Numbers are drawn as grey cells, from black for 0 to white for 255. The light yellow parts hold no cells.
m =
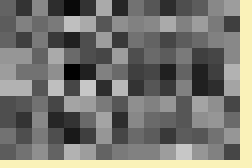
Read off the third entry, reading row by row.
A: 136
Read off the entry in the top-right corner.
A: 157
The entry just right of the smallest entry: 32
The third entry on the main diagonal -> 122
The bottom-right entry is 70
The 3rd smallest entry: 25
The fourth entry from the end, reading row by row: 199
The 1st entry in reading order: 99
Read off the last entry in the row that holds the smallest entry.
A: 178
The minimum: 1
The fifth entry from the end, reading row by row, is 157
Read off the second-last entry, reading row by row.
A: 129
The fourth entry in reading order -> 45
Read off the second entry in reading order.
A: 51
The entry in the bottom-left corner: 92
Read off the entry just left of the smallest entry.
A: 143
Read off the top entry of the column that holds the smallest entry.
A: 9
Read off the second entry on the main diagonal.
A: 129
